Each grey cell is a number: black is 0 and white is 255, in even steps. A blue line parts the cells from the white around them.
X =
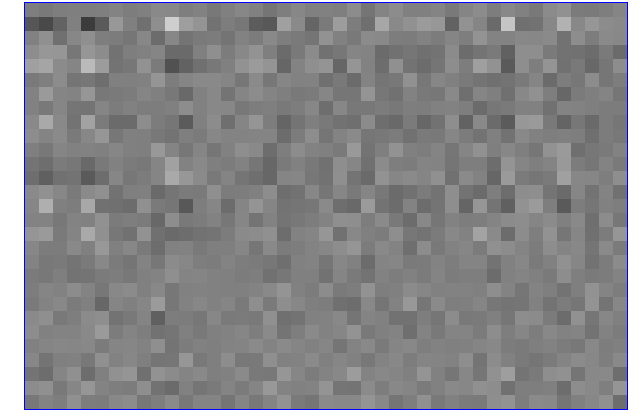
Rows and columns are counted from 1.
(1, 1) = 126
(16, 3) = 120
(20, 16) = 124
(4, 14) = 143
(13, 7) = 134
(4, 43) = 107
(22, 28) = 152
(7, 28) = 130
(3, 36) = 136
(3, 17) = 124
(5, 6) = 156
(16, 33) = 126
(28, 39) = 109
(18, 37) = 124
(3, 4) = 135
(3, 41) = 125
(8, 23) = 135
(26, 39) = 132
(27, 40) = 117
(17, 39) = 118
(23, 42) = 135
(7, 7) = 122
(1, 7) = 131
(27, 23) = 136
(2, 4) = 128
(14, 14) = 143
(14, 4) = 122
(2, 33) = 133
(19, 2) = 120
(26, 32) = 142
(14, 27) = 107
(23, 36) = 141
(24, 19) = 116
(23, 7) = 115
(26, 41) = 135
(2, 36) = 112
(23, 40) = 145
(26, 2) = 116
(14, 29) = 123
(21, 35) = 131

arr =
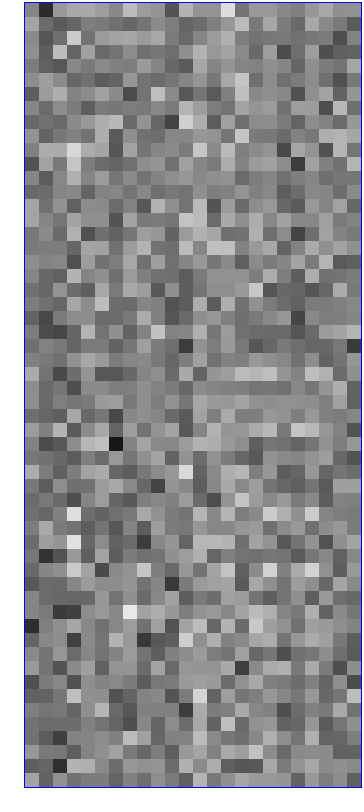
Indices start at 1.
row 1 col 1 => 134
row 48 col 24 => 141
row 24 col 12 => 134
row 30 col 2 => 102
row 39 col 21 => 147
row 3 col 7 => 162
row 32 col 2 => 75
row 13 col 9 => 115
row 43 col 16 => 155
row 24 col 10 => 193
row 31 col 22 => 150
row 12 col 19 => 140
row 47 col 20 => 113
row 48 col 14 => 148
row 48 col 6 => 97
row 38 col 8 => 132
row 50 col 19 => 135
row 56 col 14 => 120
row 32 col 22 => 146
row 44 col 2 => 122
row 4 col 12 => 143
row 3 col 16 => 126
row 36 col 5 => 133
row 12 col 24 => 180
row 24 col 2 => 76
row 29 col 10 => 125
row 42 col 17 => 167
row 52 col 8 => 79
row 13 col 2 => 92
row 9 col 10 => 102
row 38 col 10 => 157
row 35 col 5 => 114
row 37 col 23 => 126
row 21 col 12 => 94
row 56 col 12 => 95
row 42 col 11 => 57
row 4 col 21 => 157
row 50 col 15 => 158
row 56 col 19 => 148
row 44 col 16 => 163

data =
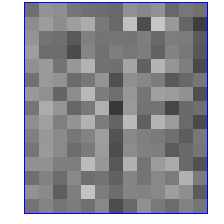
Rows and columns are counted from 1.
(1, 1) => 111
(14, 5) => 194
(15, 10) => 121
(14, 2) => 138
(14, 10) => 136
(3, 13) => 91
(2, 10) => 199
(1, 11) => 104
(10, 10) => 122
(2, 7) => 105
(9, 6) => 123
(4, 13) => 87
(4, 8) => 119
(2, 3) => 141
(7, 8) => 151
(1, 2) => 147
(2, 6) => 120
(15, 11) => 108
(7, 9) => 117
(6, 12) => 104
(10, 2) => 152
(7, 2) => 144
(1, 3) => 142
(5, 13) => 73
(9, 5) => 178
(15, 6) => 136
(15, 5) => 112
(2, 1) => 141
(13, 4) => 137
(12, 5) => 187
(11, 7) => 77
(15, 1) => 115
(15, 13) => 117
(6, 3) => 146
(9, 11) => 155

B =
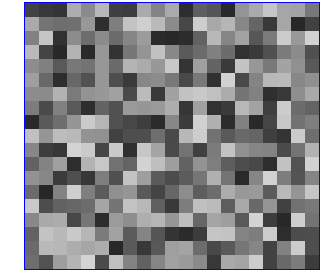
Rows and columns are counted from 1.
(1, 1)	66
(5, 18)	121
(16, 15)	158
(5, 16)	196
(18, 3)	183
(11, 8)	47
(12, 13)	147
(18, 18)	66
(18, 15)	89
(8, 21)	99
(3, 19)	204
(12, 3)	160
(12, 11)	158
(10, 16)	105
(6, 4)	103
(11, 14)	123
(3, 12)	44
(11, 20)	116
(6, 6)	151
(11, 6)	70
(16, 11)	150
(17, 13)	60
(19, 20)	124
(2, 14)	168
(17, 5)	182
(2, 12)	71
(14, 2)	39
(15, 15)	93
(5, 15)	58
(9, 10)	43
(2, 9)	207
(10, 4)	185
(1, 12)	45
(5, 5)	115
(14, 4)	207
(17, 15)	195
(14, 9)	89
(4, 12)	90
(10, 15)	89
